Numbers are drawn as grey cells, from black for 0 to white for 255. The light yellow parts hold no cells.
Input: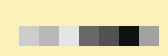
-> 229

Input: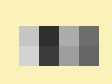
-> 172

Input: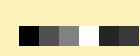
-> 129

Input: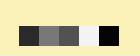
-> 82

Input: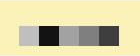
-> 162

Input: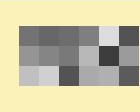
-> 109

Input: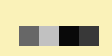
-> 9

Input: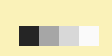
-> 216

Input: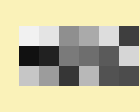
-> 143

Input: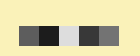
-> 221
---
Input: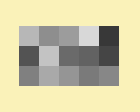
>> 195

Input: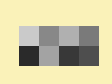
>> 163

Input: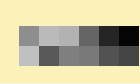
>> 89

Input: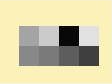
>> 122

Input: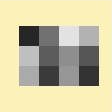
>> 92

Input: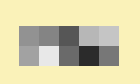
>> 232
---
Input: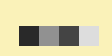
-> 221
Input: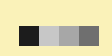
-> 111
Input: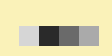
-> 170
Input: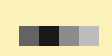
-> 188
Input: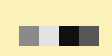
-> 87
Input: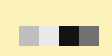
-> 113
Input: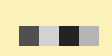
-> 181
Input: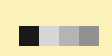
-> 145
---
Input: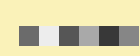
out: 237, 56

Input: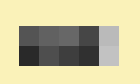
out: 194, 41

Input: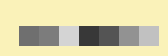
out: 212, 56

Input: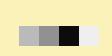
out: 239, 12

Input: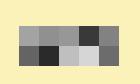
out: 214, 42

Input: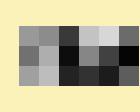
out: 215, 5

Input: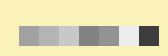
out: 237, 61
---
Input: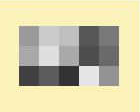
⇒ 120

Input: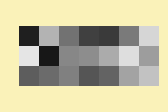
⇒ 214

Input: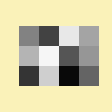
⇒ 164

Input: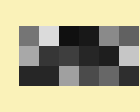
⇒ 97

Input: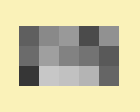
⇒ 145

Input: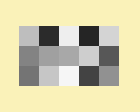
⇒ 212
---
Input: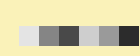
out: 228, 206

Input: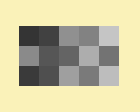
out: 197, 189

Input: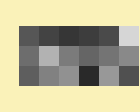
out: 214, 178

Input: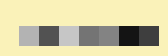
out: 198, 179

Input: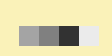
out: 235, 164

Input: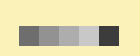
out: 200, 173

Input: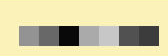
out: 199, 170
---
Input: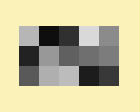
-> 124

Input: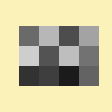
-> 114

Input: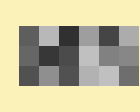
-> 135

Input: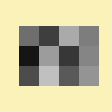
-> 133

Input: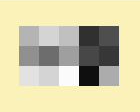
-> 55

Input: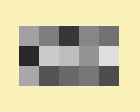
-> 222
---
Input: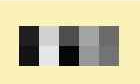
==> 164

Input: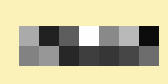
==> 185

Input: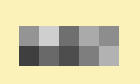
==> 170

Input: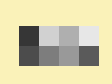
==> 175

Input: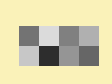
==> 128

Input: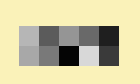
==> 105
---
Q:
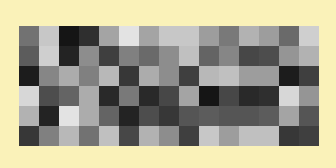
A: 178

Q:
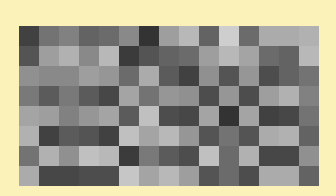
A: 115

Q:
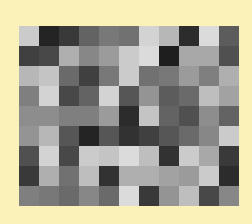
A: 57

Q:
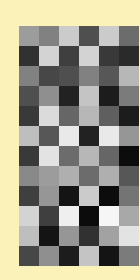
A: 190

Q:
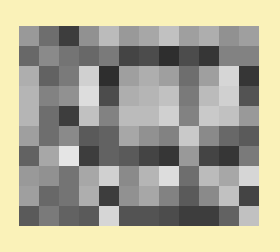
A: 159

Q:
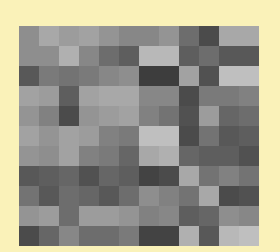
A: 148

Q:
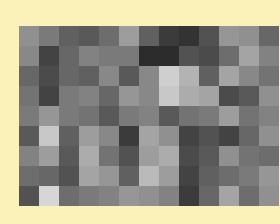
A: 109
